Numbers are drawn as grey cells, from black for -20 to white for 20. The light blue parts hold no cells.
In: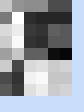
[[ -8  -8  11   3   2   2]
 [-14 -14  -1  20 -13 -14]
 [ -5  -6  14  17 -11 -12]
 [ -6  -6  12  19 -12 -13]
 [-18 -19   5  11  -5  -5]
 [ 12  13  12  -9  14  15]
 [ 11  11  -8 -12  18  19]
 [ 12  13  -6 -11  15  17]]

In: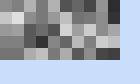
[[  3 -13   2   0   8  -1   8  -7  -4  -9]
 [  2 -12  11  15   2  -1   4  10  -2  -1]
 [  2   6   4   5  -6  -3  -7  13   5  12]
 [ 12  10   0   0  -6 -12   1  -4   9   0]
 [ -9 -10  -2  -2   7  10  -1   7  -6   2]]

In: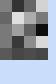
[[ -4  13   0 -12]
 [  7  -1  -4  15]
 [ -5 -18  -1   5]
 [  2  14  -1 -11]
 [ -8  -9  -6  -9]]

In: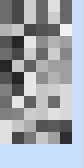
[[ 15  -4  -3  -9  12  -4]
 [ 12  -4  -3  -9  12  -4]
 [ -6  18   8  11  -9  -7]
 [  8   5  -7 -14  16   2]
 [ 12   1  -3  -9  12  -4]
 [  5   5 -14  11  -5   8]
 [  8   5  -7 -14  16   2]
 [ 12  14   0  -9  16  11]
 [ -3  14  -3  16  -5  11]
 [ 15  14   0   1  12  11]
 [ -6  -8  15  11   7  -7]
 [  5 -13  15  -9  -1  11]]

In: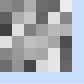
[[ -4  17   2   0   7  -3]
 [ 15   1  -5   7  11  -4]
 [  9   8 -10  15   0   5]
 [  6  -8  15   5  10   9]
 [ 16  -5   1   4   7   6]
 [ 16  -4  -3   3  -9  14]]

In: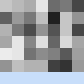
[[ -1  -9  11   9   7  16  -3]
 [ 11   3  -5   4  -1  10 -15]
 [ 11  -9   8  -1  -8   3  -7]
 [ 14   6   6  16   1  15  -4]
 [ -6   5  17  16  -2   2   0]
 [-12   4   3  10   8   8 -10]]

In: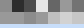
[[  4  -2   2 -13  -8  16  -4]
 [ 13  11   4   4   2   4  10]]

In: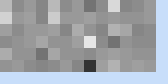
[[  2   4   9   2   4   1   9   2   4  -2   2  14   1]
 [  3   4  13   4   5   1  12   4   4   5   3   4   3]
 [  1   2   5   2   4   4   5   1   7   3   1   8   6]
 [  2   2   2   3   4   6   3   3   5  16   2  -2   3]
 [  3   3   7   3   3  -2   6   3   3   2   4   5   4]
 [  5   4   3   4   2   1   2   4   1 -12   5   8   4]]
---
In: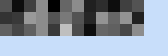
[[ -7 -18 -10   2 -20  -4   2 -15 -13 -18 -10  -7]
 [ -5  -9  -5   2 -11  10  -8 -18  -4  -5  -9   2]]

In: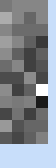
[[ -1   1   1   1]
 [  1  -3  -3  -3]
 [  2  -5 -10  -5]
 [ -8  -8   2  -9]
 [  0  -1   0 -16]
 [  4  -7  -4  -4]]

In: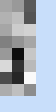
[[  6   4  -6]
 [  6  12  13]
 [  4 -18  11]
 [ -8 -14  19]]

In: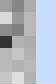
[[ 5  1  7]
 [ 2  0  9]
 [ 9 11  8]
 [11 15  8]]

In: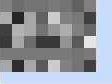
[[  0  -3  -2  -2  -1  -2  -5   0]
 [-10   8   6  -2   3   7   0  -4]
 [ -1  -1  -1  -1  -1  -1  -2  -1]]

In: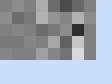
[[  0   2   0   7  -3  -8  -4   0]
 [  0   1   0  -3  -1   2 -13   0]
 [  1   0   0   5   1  -2  14   0]]

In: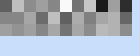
[[ -5  10   2   5   1  19  -2  11 -16   5 -13]
 [  5   3   5   1   6  -2   6   2   9   8   2]]

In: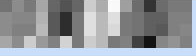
[[ -2   2  -1   6  -4  -7  -4  12   7  19   5  -3 -12  -3  -1  -1]
 [  2   0   0   9  -6 -13  -1  15   9  14  -1  -2  -5  -6   0   1]]

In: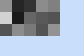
[[  3 -14 -12   2   0]
 [ -7   2  -1  -7   3]]
